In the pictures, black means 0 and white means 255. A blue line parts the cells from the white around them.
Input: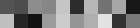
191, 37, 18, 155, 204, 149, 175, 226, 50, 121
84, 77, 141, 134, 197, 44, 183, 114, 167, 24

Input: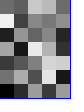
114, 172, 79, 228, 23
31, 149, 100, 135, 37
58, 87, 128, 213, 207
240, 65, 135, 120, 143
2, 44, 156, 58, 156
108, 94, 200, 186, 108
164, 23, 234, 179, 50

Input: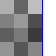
94, 122, 58
128, 154, 78
148, 86, 134
175, 100, 190

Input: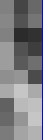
129, 43, 49
157, 82, 62
143, 149, 75
129, 69, 104
157, 90, 111
135, 82, 117
170, 198, 170
123, 164, 178
97, 186, 192
104, 149, 198

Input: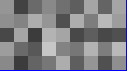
72, 165, 60, 179, 165, 72, 94, 72, 80
157, 106, 88, 198, 131, 119, 179, 125, 185
137, 60, 100, 119, 173, 94, 149, 80, 143
149, 66, 106, 137, 112, 94, 165, 100, 165
143, 131, 173, 149, 80, 173, 125, 185, 157

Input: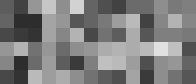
100, 45, 45, 164, 150, 86, 100, 121, 157, 186, 66, 134, 179, 134
72, 58, 51, 164, 134, 179, 72, 114, 93, 172, 86, 127, 127, 121
134, 45, 107, 157, 93, 58, 127, 192, 186, 157, 79, 142, 150, 100
150, 179, 114, 150, 107, 142, 150, 172, 179, 172, 186, 225, 192, 79
93, 66, 150, 198, 142, 210, 100, 79, 66, 107, 107, 142, 121, 127
72, 51, 186, 157, 172, 142, 114, 93, 79, 164, 58, 142, 114, 86

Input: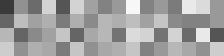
58, 145, 107, 211, 85, 211, 161, 130, 153, 247, 130, 153, 123, 233, 219, 153
183, 101, 138, 161, 197, 101, 168, 183, 115, 219, 211, 115, 211, 107, 233, 85
101, 190, 161, 175, 123, 175, 138, 183, 175, 190, 161, 197, 138, 130, 130, 153
205, 145, 175, 168, 123, 197, 145, 168, 175, 197, 130, 153, 183, 168, 145, 205
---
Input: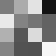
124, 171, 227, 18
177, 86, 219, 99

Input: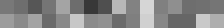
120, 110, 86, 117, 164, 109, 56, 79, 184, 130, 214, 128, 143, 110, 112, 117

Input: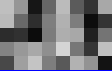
191, 150, 22, 102, 187, 91, 51, 168
44, 49, 12, 124, 174, 168, 32, 116
72, 159, 196, 126, 89, 178, 147, 19

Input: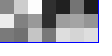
134, 205, 253, 48, 32, 116, 28
122, 113, 197, 120, 222, 213, 222

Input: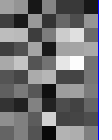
162, 148, 23, 133, 56, 57, 23
189, 186, 61, 125, 204, 224, 105
169, 196, 84, 115, 230, 253, 114
95, 122, 87, 15, 157, 161, 123
143, 128, 92, 209, 66, 69, 78

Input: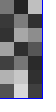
119, 36, 191
50, 167, 141
64, 118, 42
83, 217, 63

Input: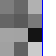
125, 104, 177
164, 163, 20

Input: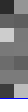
43, 149
205, 121
108, 96
60, 188
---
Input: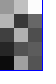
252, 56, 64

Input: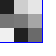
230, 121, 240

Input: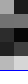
27, 114

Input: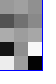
144, 113, 172

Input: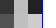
33, 191

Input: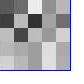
183, 163, 189, 170, 209
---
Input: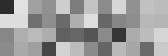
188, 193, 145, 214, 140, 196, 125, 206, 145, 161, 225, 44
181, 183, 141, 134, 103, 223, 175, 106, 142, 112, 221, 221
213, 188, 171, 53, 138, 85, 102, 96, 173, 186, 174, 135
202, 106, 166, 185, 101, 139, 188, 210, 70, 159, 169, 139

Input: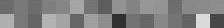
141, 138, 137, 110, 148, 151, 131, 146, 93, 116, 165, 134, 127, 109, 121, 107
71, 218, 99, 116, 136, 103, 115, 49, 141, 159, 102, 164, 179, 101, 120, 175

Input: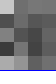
117, 119, 111, 199
91, 86, 107, 79
100, 71, 83, 129
93, 67, 117, 59
112, 96, 148, 171

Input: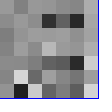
173, 134, 139, 149, 152, 129, 153
166, 40, 97, 49, 141, 153, 140
162, 144, 158, 155, 157, 148, 126
174, 149, 154, 184, 139, 157, 131
205, 42, 91, 98, 126, 138, 139
157, 117, 134, 159, 105, 213, 133
212, 93, 125, 100, 203, 32, 147

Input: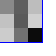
189, 94, 137
208, 90, 194
12, 114, 204

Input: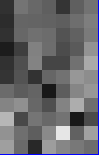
114, 95, 52, 95, 104, 116, 49
126, 110, 94, 98, 100, 101, 44
122, 97, 83, 108, 112, 103, 49
147, 90, 76, 109, 129, 62, 28
170, 113, 69, 69, 131, 79, 49
141, 151, 114, 102, 50, 83, 52
151, 134, 93, 24, 100, 92, 107
110, 173, 131, 79, 103, 144, 132
74, 24, 115, 104, 117, 72, 182
161, 97, 230, 138, 94, 111, 146
108, 120, 134, 157, 40, 106, 159
